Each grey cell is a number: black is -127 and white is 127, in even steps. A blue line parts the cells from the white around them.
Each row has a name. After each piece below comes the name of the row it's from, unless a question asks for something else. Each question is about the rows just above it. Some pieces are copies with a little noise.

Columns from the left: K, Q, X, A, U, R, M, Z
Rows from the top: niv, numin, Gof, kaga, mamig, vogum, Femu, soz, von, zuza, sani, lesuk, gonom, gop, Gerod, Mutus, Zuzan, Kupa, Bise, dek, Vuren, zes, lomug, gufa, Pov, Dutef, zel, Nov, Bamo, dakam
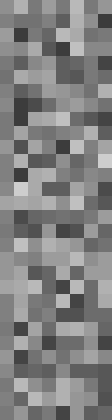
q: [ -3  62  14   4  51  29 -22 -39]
Nov
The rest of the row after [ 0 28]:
[28 57 15 28]
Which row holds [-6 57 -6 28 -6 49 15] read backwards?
niv
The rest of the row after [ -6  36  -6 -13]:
[  0   8  49 -33]
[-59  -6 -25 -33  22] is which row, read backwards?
mamig

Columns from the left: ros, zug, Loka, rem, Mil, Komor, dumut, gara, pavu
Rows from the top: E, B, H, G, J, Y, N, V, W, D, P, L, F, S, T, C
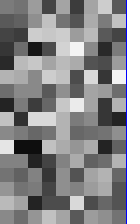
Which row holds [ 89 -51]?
T
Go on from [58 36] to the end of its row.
[-92 -51 -51  89 -51 -24 -44]
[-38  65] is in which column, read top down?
pavu
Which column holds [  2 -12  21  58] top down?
ros
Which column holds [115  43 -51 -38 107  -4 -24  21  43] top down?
Komor
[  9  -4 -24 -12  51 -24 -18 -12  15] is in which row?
D
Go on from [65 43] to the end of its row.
[ 21  43 -92 -30]

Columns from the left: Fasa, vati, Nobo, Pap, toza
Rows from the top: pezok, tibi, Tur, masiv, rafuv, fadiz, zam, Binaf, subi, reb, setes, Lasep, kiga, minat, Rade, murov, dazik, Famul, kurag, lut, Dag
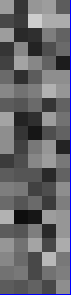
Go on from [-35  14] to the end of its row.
[14]
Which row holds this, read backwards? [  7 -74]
masiv
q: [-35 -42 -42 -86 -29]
kiga
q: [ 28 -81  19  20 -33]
pezok
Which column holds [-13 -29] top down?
toza
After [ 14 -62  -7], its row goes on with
[ 22 -92]
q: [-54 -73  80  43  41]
tibi

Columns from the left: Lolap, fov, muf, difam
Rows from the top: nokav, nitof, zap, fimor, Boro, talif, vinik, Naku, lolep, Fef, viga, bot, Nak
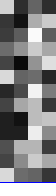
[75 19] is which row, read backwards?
fimor
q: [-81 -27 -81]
nokav
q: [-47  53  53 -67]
viga
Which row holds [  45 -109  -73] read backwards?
nitof
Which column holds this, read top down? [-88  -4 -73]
difam
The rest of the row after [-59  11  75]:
[39]

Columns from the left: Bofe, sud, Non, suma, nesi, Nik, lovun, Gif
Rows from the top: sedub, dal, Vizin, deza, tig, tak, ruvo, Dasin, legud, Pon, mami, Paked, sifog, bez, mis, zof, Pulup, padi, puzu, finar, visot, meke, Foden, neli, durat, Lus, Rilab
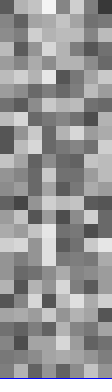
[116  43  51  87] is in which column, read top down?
suma
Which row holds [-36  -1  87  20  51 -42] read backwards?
visot
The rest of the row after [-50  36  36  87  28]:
[-29 -14]
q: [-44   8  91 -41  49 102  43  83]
meke
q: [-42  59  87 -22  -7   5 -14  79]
mami

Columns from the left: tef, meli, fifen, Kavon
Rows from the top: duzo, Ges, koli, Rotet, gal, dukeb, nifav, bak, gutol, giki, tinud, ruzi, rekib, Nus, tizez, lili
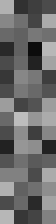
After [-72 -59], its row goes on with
[1]
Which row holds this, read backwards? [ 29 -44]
bak
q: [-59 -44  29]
bak
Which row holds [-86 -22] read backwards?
tizez
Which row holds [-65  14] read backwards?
giki
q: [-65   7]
giki

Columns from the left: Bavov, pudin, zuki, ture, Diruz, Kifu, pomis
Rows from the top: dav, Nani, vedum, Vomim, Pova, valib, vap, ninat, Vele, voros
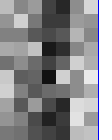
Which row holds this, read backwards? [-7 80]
Nani
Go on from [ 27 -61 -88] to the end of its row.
[13 86]
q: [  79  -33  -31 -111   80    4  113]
valib
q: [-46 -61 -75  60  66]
voros
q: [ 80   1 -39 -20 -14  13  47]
vap
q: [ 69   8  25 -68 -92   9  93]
dav

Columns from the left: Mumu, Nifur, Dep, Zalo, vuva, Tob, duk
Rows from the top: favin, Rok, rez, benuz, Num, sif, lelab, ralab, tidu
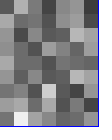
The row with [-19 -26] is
Num
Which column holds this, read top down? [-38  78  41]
Zalo
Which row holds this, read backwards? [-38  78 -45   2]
lelab
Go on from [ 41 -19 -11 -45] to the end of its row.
[ 15  29 -53]

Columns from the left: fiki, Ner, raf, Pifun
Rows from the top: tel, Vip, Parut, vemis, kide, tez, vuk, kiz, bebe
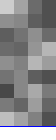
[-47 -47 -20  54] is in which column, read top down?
Pifun
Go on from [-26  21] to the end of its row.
[54]
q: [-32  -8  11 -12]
Parut
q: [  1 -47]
bebe

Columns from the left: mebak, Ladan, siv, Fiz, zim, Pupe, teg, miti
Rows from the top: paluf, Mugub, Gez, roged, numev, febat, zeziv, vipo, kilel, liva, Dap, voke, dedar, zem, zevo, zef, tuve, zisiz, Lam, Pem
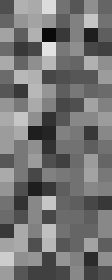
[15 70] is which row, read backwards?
kilel
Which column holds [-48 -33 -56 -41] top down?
zim

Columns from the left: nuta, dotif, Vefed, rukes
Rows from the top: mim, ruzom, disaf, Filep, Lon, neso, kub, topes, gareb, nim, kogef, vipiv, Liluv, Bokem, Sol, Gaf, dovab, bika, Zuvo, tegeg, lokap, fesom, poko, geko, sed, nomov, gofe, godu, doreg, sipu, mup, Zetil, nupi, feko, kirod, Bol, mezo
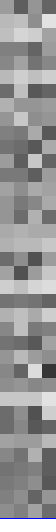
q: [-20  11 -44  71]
sipu
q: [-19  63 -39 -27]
kub
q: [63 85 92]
lokap

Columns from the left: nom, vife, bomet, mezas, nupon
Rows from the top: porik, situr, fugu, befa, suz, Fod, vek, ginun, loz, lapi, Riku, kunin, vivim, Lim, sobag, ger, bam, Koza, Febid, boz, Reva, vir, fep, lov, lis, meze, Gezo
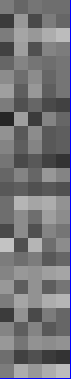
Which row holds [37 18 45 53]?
vir
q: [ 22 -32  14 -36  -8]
Reva
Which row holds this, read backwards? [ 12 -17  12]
Fod
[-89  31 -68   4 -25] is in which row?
loz
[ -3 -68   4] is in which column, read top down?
nom
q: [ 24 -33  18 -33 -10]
Reva

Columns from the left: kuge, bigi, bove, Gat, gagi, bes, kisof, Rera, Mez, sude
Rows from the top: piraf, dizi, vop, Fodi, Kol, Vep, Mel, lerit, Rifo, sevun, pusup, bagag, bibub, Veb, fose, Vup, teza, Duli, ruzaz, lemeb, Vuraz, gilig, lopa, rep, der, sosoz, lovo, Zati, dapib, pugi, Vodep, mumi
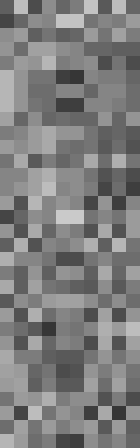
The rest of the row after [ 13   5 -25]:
[-25 -32 -32]
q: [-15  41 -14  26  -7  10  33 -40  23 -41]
Vodep
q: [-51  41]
der
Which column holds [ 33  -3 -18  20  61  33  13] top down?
sude

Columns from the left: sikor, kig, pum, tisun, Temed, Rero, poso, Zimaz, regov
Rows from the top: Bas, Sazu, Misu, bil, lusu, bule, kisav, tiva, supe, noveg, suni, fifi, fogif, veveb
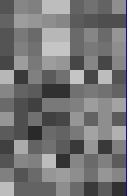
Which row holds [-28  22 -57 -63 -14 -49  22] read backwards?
supe
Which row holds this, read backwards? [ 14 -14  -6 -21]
bil
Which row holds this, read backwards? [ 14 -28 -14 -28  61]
Bas
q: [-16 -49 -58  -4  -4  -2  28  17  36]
tiva
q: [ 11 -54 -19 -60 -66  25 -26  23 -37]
supe
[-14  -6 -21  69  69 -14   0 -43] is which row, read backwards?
bil

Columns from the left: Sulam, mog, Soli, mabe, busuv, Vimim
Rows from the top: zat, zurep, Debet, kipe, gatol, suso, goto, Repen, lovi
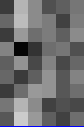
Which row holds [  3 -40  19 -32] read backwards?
suso
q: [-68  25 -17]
Debet
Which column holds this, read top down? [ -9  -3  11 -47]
Vimim
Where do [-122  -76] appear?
kipe
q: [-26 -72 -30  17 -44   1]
suso
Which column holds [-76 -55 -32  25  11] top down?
Soli

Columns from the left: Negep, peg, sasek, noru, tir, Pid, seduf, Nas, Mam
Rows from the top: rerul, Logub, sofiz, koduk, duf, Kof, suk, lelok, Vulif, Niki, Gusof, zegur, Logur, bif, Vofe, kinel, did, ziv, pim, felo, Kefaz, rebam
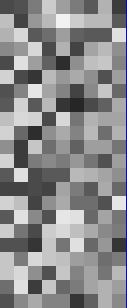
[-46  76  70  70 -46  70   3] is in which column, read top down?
noru
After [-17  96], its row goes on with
[-67  70 -23  -4  36  50  30]
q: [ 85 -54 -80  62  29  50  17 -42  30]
Kof
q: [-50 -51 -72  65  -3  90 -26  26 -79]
ziv
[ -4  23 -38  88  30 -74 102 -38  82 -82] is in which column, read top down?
sasek
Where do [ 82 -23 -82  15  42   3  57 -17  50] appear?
Niki
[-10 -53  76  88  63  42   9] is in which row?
did

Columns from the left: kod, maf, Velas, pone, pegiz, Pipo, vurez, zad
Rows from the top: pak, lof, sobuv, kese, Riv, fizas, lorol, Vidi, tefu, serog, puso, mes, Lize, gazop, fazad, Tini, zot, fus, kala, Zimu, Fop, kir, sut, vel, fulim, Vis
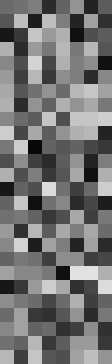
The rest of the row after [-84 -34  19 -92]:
[-1]
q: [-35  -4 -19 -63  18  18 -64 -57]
kala
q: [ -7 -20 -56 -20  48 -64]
kir
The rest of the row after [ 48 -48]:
[  -1  -71  -41   40 -111   48]
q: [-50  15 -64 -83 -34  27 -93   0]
mes
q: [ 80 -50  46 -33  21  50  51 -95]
serog
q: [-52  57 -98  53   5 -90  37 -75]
lof

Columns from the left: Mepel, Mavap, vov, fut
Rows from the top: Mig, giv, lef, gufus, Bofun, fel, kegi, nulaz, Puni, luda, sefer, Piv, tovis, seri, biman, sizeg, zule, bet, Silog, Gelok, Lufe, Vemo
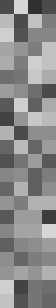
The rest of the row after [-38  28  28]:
[-66]
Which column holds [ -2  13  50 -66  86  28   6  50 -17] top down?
fut
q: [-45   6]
lef
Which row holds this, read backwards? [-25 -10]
Vemo
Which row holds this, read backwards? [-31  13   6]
tovis
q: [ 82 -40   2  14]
lef

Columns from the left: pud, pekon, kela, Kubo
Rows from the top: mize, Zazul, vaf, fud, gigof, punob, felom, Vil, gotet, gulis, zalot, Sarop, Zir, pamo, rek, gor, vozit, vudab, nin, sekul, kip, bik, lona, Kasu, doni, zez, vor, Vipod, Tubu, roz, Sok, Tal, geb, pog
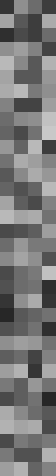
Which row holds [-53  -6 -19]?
Tal
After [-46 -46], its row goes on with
[50]

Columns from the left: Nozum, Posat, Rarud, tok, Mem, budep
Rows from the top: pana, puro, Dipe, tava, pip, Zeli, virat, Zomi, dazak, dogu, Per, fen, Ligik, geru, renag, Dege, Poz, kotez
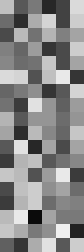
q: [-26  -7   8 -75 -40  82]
virat
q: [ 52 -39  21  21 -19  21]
dazak
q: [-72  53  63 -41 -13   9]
fen
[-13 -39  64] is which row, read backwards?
fen
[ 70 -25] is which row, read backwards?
dogu

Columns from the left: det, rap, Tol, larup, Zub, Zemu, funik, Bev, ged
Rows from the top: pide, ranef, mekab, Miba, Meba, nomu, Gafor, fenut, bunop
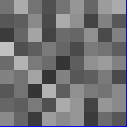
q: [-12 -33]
Miba
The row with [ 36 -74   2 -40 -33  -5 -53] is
nomu

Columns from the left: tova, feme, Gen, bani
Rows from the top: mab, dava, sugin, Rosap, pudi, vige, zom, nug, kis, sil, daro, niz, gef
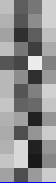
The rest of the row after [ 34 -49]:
[26 75]
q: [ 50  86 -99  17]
daro
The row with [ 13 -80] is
vige
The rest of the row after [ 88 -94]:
[20]
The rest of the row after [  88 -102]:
[7]

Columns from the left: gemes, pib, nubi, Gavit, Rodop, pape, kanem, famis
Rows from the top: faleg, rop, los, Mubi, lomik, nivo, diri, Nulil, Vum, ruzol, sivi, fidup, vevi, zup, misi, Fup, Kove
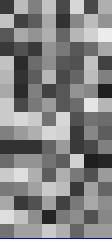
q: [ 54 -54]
nivo
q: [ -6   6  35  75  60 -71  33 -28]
zup
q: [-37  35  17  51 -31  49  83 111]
los

